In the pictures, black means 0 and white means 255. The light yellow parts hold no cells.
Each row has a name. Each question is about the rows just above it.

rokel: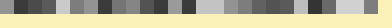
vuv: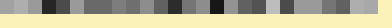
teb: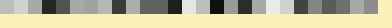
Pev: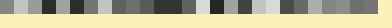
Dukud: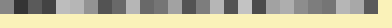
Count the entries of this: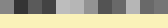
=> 12
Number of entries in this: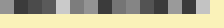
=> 15
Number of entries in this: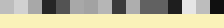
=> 16
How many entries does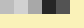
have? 5
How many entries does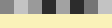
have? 8
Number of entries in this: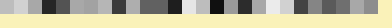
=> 27
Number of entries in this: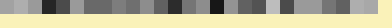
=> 27

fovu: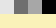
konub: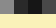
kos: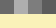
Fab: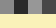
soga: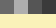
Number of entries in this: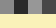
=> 4
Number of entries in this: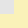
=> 1
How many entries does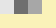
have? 3
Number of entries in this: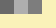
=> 3
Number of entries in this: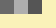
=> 3
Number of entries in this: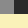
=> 2
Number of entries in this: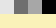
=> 4

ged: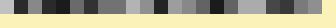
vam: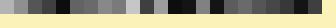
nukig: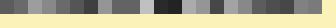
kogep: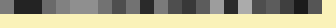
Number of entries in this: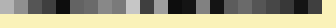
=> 23
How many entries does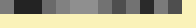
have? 13
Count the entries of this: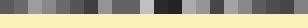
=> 22
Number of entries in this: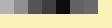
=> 7

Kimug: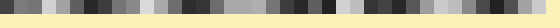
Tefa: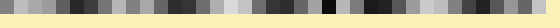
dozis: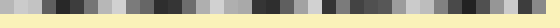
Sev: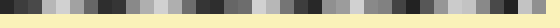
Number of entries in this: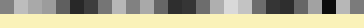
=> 26
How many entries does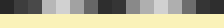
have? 16
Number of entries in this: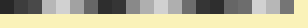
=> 21
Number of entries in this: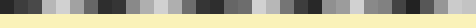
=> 34
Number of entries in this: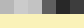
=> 6
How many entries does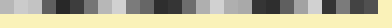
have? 27
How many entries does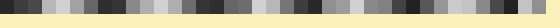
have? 39

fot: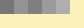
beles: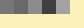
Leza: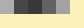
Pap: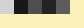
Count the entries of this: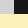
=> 2
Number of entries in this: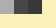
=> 3
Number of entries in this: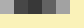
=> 5
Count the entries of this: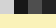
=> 4
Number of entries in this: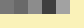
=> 5
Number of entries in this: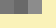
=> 3

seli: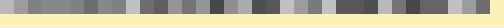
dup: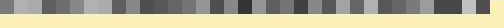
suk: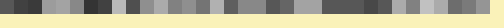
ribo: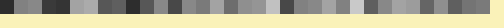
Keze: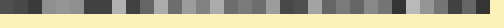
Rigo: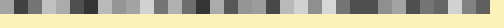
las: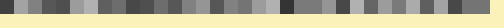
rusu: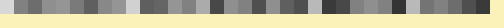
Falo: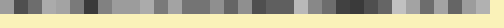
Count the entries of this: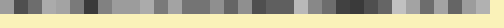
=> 35
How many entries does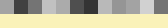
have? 12
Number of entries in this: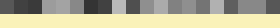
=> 20
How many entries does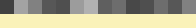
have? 14
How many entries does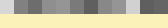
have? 12
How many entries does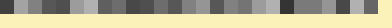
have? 27
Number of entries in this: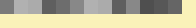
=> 13

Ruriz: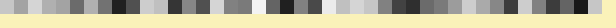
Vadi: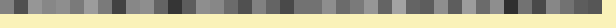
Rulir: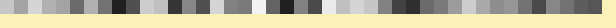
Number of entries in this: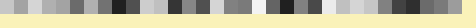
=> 33
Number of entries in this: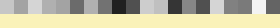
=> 20
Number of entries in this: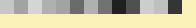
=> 13
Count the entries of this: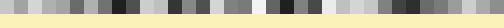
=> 36
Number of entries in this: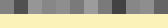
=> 12
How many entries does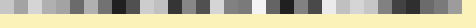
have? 33
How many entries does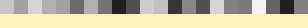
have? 22

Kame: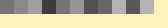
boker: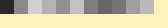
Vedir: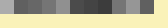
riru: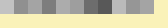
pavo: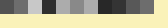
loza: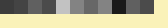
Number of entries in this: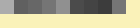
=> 9
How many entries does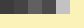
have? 5

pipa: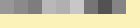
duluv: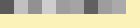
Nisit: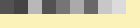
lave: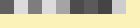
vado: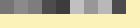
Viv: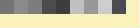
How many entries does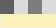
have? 4
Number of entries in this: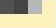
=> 3
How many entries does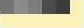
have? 5
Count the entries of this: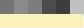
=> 6

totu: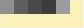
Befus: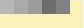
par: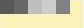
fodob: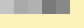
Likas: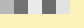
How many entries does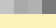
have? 4
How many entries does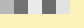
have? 5
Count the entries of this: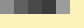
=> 5
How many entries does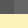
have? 2
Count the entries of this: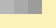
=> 3
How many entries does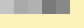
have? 5

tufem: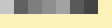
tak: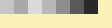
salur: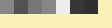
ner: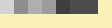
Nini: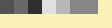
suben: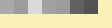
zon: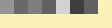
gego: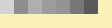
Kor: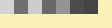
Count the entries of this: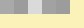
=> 5
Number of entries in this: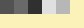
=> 5
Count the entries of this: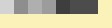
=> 7

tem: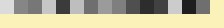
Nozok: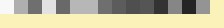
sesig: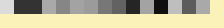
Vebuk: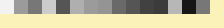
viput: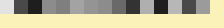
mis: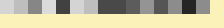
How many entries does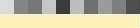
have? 10
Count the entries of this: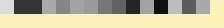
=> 15
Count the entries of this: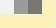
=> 3
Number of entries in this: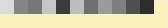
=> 11

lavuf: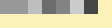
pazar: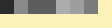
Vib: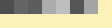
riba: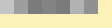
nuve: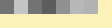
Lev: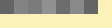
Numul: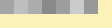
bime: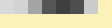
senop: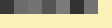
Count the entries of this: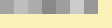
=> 7
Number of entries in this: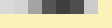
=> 7
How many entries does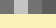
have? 4
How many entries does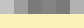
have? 6
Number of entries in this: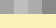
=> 4
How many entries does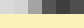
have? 6

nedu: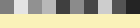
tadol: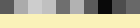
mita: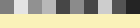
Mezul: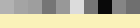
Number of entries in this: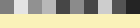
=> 10
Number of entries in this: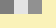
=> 3
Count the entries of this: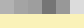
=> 6

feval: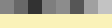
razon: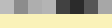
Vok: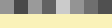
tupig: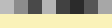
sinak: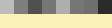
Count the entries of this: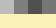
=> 4
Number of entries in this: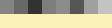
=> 8
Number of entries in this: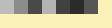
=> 7

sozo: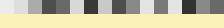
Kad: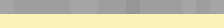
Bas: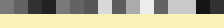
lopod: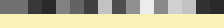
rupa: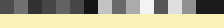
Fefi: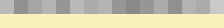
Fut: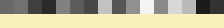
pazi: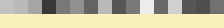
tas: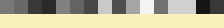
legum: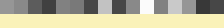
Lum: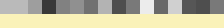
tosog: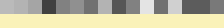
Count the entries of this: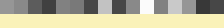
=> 16
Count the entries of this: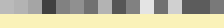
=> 16
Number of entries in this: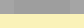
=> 6

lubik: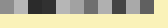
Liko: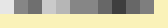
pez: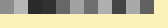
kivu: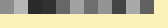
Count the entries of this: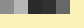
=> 5
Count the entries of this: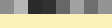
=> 8
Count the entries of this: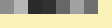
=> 7
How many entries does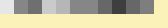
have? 11

